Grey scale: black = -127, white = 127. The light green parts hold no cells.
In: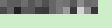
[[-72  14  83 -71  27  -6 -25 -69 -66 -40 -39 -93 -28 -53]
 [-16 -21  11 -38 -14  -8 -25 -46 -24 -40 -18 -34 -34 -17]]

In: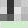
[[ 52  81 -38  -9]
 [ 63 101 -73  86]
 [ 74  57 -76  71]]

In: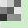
[[ 14  19 -76]
 [101 -32   0]
 [-26  70  98]]

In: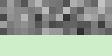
[[-31 -12  -3 -27 -80  -4 -26  24  25  42 -18  -7   6   0 -11 -45]
 [  5 -63  -3 -41 -40 -27 -28 -42 -53  -4 -40   0  17   9  -4  31]
 [ 22  -2  33  47  11 -30 -73  43  -6  10 -68  -2  53   9  16 -54]
 [ 10  51  21  25 -35  -8  59 -12 -24  58   4  -5   7   8  23  10]
 [ 27  67 -25  -5  29  47 -44 -11  -7   1  53  21 -41  -7  31 -20]]

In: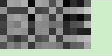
[[  35  -26  -33  -71   -6    5    7   -3  -71   18  -15    4  -44]
 [  56   47   28   23  -64   37  -39  -52   31  -49  -75  -48   17]
 [ -97  -94  -70  -83   17  -72   14   10  -86   16   23   17  -67]
 [  48  -40  -47  -85   -9  -16    6   10  -64   34   -4    9  -59]
 [ -65 -119  -97 -113   23  -68   13   34 -116   21   35   23  -74]
 [  72   44   30   20  -55   33  -51  -61   42  -62  -61  -60   17]
 [ -26 -103  -82 -122   27  -46   28   37 -117   47   30   35  -84]]

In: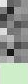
[[   8   -8   57   42]
 [  15   10 -103    4]
 [ -27  -51   25  -22]
 [  13    1   56   41]
 [  20   -6  -10   92]
 [ -24  -45   10  -27]
 [   0   13  -13  -70]
 [  23   29  -90   -2]
 [  17  -15  -27  101]]

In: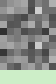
[[-44  35  -8  32  18 -40 -22  31]
 [ 49 -31   3 -36  26  30  14  -4]
 [ 19 -56 -22 -40 -27   1 -21 -72]
 [ -6 -18  75 -53  27  15  38  28]
 [-36  32  15  -6  18  -6   5  33]
 [ 34 -66 -31 -35 -50  -5 -22 -79]
 [-35  33 -22  44  10 -39 -42  37]
 [-46   2 -13  -3 -54 -41 -25 -15]
 [-16 -15  78 -51  21  17  42  20]
 [ 48 -15   2 -44  38  28  18  -3]]

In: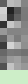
[[ 23  37  67 -45]
 [  8  32  25  -6]
 [-14  -7  -4 -23]
 [ 15  54  83 -68]
 [ 19  -3  25 -28]
 [  6   4   4  24]
 [  2  46  71 -77]
 [ -6 -30 -73  72]
 [ -5 -45 -92  82]
 [  4  50  59 -32]]
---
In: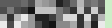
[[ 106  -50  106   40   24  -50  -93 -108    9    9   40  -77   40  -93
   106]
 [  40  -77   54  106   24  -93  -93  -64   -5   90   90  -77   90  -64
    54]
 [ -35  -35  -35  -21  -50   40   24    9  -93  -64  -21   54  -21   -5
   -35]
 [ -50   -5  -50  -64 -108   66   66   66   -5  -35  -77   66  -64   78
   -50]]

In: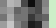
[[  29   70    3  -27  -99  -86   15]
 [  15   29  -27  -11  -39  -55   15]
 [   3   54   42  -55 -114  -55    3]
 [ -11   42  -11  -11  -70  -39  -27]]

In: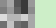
[[ 92  54  54  80  39]
 [ 12  39 -42 -69  25]
 [ -2  25 -30 -69  12]
 [-15  67 -15 -30  39]]

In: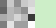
[[ 43  57  85  57 -70]
 [ -1  99  31  31 125]
 [-13  73  15  73  85]
 [-27  57  43  15  99]]

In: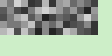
[[ 55  82 -50  67  -6 -91   9 -91 -62  67  40 -37 -50 -75]
 [ 40  -6  82  40 -75 -62  55 -75  24  40 -21   9 -21 -62]
 [ 24  -6  -6  24  67 -50   9 -21  24 -75 -50 -37   9 -75]
 [-37   9 -50 -75  -6  55  82  55  24 -21  24 -37 -91  24]
 [-50  -6  40  67 -37   9 -91 -62 -21 -37 -62  24  82   9]]

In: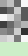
[[119  92  37 -37]
 [ 77  92  -6 119]
 [ 37  64 -22 119]
 [ 10  -6  77 -78]
 [-52 -22  77 -37]
 [-65 -22  22  52]]
